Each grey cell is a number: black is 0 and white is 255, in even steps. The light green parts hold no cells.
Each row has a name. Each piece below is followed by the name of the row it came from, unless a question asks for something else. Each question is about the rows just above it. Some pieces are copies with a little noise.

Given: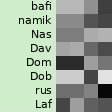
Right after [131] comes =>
[7]
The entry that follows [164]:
[171]
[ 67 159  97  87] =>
Laf
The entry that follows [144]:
[63]
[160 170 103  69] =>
Dav
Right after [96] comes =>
[83]

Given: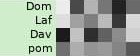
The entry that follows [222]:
[160]
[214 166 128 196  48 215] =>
Laf
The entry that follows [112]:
[173]
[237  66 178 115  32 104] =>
Dom

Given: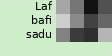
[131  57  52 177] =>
sadu

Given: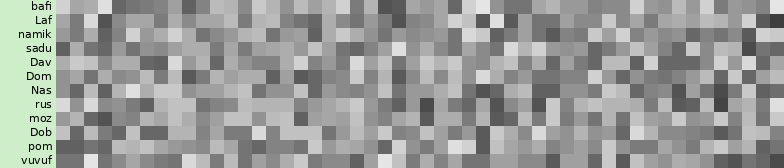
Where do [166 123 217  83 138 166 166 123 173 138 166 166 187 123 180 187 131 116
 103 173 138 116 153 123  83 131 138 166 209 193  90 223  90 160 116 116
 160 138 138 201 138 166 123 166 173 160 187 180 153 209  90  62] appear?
Laf
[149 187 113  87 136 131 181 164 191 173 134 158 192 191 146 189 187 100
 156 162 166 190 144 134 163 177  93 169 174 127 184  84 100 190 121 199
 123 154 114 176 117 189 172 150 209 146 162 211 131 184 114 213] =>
moz

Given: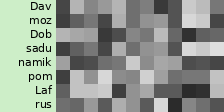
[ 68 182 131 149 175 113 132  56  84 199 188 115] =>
Dav
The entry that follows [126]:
[57]

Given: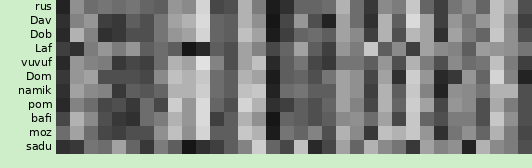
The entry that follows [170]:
[124]
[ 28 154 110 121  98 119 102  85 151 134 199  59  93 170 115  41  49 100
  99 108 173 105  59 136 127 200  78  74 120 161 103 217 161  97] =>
rus
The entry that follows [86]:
[101]
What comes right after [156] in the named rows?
[150]
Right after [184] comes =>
[162]

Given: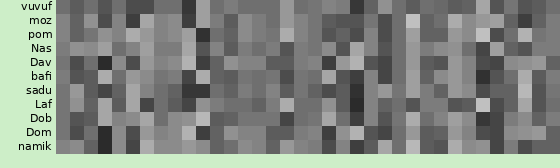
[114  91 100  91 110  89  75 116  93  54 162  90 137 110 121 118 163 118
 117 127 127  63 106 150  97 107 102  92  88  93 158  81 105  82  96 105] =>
vuvuf
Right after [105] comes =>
[92]

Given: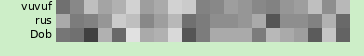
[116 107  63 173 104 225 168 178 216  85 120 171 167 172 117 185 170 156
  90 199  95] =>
Dob
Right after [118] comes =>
[112]
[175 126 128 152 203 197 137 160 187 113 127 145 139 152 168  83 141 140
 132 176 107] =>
rus
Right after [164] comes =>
[177]

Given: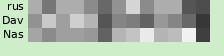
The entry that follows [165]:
[139]
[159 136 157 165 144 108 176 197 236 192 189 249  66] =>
Nas
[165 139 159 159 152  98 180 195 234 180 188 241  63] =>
Nas

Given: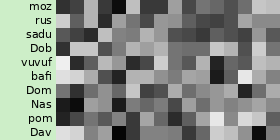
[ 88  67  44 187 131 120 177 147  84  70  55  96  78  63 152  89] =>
sadu
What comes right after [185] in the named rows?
[151]
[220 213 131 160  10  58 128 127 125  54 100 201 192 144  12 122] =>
Dav

